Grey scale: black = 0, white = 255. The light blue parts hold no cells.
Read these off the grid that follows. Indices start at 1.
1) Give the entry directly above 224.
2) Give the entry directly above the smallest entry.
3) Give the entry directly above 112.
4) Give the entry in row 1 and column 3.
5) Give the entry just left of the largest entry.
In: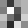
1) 68
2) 112
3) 252
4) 165
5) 125

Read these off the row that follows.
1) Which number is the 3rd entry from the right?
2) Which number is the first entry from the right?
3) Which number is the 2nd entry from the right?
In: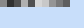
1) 149
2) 94
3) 121

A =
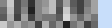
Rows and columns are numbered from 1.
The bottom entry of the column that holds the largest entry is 34
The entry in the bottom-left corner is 201
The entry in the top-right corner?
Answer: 162
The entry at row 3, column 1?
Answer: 91
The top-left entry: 133
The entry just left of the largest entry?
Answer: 91
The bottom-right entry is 104
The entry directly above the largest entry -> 201
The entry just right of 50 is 133
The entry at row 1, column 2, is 201
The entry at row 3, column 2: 175
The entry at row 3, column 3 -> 66

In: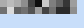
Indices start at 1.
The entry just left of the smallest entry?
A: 67
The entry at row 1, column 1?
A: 172
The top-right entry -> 157
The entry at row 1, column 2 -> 187
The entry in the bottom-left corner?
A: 112
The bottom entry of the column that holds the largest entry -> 218
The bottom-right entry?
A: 142

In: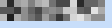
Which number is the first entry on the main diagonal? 171
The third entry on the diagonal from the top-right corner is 187
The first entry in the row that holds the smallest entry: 187
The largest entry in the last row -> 226
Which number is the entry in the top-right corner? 129
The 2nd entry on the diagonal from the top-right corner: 226
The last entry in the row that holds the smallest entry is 142
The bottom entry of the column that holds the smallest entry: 30
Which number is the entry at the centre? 142
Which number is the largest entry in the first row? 213
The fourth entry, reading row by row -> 171

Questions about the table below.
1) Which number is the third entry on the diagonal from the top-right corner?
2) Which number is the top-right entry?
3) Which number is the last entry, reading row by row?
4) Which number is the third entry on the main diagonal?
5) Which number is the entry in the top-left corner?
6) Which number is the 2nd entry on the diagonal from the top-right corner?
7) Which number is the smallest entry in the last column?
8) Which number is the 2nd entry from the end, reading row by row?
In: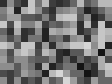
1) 34
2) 185
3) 102
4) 157
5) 47
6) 102
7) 34
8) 102

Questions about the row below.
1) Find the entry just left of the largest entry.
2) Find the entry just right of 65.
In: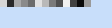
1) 79
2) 10
